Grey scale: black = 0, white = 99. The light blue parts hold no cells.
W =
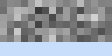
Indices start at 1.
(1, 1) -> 46
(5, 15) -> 32
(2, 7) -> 31
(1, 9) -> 55
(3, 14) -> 81
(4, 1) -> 62
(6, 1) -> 54
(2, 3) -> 71
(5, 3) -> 78
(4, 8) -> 36
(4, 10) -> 39
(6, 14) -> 42
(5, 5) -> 42
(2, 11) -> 45
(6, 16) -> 47
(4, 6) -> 26
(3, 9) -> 53
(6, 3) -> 65
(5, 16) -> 42
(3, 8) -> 29
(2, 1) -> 43
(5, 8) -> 67
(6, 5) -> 49
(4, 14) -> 56
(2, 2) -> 61
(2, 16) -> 43
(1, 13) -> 51
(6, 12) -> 33

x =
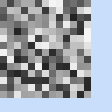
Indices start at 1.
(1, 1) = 57
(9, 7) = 26
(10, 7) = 14
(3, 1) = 32
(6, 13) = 95
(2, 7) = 22
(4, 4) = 52
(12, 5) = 20
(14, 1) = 63
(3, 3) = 66
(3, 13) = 26
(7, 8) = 74
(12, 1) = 90
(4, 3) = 40
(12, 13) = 16
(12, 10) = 87
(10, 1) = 16
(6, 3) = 49
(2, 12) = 80
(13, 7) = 89
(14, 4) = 63
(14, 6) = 69
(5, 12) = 19
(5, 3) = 14
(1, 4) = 66
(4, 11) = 64
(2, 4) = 28
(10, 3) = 59
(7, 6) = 91
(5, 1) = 72
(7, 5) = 18
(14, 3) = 89
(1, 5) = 66
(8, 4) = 51
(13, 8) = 42
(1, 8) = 95
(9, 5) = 59

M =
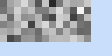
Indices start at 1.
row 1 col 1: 41
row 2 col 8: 67
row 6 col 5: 59
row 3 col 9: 80
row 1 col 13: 78
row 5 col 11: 55
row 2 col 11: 35
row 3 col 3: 77
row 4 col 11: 74
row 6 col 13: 55
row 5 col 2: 63
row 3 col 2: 42
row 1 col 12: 66
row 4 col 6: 72
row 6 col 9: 73
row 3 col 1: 73
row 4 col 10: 48
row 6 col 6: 45
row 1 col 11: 65
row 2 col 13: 39
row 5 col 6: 42
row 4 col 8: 56
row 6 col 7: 57

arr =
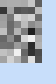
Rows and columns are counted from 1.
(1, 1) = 66
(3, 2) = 46
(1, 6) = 37
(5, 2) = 42
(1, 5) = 77
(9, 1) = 63
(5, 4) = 48
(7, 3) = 60
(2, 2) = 63
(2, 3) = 32
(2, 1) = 21
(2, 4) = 35
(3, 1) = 61
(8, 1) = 75
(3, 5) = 81
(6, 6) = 66

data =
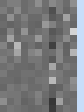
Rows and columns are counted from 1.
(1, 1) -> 44
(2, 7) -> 42
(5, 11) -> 82
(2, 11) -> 46
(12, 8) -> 72
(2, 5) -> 46
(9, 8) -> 35
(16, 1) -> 42
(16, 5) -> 40
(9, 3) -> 49
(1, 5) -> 45
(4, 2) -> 39
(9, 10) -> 41
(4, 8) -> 50
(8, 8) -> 43
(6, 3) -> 42
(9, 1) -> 49
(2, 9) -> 48
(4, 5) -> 40
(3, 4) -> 49
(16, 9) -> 40
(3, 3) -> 42
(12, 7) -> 46
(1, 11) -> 55
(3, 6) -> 41
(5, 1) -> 38
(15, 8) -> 21
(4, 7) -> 59
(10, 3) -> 41
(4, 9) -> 41
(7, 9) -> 49
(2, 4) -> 42
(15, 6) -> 48
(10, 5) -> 40
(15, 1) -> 55
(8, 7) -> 42

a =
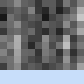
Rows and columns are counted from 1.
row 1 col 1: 37
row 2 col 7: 15
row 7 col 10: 74
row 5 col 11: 42
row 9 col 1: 41
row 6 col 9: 30
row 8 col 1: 51
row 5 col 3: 42
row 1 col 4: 38
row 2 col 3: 39
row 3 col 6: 32
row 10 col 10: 48
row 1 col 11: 33
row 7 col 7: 49
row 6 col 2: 44
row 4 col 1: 35
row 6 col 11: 23
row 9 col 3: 60
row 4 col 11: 34
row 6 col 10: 65
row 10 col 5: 36
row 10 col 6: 32
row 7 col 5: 16
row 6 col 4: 38
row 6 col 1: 49
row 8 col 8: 40
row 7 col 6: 34
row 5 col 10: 34
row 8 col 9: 19
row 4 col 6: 25
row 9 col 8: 34
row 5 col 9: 15

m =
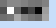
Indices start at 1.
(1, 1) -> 45
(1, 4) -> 50
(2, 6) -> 2
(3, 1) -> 43
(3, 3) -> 65
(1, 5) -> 46
